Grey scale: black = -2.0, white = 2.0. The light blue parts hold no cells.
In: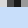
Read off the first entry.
1.4
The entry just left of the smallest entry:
-0.8
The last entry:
0.4

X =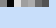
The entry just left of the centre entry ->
1.5
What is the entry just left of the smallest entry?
0.1
